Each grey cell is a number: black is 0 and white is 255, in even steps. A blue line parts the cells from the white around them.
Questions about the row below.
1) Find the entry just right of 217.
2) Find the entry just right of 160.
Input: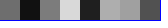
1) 31
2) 81

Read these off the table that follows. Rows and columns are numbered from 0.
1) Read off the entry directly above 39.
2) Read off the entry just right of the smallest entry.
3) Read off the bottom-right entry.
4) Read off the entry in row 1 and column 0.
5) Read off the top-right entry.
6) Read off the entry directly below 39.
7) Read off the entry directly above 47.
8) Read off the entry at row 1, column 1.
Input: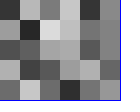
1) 184
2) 219
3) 151
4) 157
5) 137
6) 95
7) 157
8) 39

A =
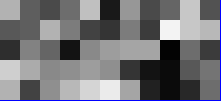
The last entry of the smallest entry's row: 59
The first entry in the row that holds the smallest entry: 46
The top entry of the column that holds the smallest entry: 101
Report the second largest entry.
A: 235
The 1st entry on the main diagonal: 178
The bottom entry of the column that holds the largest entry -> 11
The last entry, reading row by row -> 109
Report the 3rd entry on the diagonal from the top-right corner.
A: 3
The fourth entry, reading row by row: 109
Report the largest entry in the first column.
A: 207
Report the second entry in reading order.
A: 94
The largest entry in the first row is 199
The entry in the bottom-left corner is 178
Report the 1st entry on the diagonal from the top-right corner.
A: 82
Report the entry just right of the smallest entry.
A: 109
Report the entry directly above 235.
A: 143

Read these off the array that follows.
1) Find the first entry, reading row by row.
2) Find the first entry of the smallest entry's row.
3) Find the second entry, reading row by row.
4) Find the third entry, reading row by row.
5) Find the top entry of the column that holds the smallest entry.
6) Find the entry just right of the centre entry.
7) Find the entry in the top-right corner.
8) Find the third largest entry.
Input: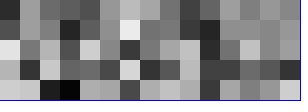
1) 44
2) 206
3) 158
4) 107
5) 93
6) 166
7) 135
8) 214
